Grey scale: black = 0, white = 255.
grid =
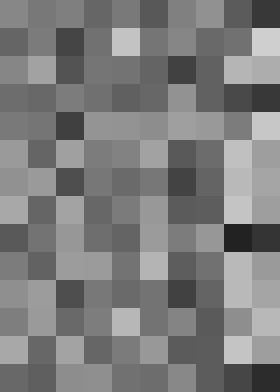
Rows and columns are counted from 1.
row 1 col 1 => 135
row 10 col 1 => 124
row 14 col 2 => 95
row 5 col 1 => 121
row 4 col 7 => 146
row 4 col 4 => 112
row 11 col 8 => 100
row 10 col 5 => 115
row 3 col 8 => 97
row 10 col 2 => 98
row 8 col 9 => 196
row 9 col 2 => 115
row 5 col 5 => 147
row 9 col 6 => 155
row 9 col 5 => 100
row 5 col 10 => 199
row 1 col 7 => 128
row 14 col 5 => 113
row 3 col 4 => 117
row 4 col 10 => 56
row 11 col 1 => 143
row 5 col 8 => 153
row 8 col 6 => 152
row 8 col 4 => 103
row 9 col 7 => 124
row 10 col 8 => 113
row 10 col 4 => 155
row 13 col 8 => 92
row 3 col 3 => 83
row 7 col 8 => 100
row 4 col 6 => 103
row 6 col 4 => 124
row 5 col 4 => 148

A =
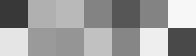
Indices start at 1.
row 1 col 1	56
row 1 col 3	185
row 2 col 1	229
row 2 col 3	149
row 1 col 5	86

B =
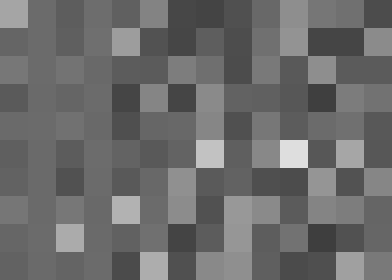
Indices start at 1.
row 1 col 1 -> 165
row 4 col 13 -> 124
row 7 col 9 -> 98
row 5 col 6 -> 102
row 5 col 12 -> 107
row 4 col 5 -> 69
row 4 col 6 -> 133
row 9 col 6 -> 112
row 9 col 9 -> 150
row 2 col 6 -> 82
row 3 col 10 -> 121
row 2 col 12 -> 69
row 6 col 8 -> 194
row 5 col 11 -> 92
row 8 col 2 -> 106
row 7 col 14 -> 134
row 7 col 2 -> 106
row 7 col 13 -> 82
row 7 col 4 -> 107
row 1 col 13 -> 112
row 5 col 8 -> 134
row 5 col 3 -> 113
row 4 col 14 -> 114
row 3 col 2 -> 107
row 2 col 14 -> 139
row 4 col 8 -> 138
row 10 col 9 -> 143
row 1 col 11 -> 142
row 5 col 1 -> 106
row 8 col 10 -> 138
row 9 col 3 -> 171
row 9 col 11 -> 114
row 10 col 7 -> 80
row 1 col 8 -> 68
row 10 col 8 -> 137
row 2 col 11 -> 147

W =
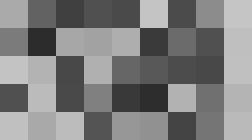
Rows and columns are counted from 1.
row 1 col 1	170
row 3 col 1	195
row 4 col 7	178
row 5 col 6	145
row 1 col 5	74
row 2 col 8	80
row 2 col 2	44
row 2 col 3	167
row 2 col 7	107
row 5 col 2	169
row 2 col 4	162
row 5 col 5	151
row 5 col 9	186
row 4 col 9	180

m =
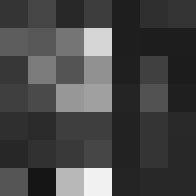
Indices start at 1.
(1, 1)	52
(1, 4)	61
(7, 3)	184
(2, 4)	213
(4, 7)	31
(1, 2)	69
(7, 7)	40
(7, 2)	21
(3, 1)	55
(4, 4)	160
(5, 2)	42
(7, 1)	85

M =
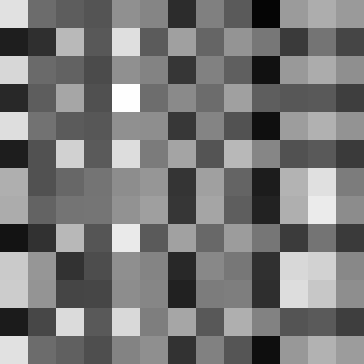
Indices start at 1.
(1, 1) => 225
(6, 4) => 90
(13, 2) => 108
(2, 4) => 88
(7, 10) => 28
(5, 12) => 177
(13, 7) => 50
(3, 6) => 131
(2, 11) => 58
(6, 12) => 89
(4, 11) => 87
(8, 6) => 159
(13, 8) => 129
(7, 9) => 100
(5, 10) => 15
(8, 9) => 94
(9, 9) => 156
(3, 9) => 95
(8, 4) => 117
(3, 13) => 143
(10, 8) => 136
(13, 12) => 178
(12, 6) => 126
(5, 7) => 55
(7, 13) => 124
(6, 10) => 134
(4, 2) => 93
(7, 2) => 81
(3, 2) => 106
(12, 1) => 27
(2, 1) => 30
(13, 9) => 85
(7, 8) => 160
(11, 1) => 204
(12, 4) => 89

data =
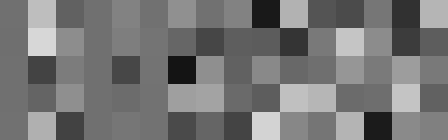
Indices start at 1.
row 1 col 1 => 112
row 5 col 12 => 117
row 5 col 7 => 74
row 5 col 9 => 68
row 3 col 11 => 104
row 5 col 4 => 112
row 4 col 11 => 192
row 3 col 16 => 121
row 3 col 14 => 122
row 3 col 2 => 67
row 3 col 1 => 112
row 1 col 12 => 84
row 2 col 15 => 60
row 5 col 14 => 27
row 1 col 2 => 190
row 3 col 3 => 124
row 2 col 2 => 215
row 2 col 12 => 121
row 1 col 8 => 113
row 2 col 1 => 111
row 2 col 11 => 52
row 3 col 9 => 97

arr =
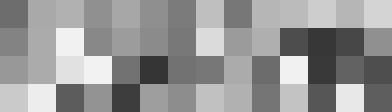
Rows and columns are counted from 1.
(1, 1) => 109
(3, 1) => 152
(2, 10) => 175
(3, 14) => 78
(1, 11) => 187
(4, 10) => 117
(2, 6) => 139
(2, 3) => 241
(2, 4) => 136
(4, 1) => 202
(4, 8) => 193
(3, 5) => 114
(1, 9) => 119
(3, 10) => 108
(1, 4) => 144
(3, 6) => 53
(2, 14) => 144

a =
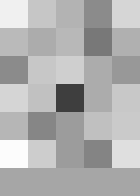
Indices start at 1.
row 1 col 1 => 240
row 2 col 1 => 186
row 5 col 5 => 202
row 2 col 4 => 120
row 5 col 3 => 156
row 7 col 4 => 166
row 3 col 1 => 139
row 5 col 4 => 192
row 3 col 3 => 207

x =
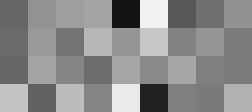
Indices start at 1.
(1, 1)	102
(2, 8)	149
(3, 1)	102
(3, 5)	165
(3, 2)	163
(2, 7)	130
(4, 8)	122
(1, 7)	88
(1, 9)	145
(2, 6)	198
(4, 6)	33
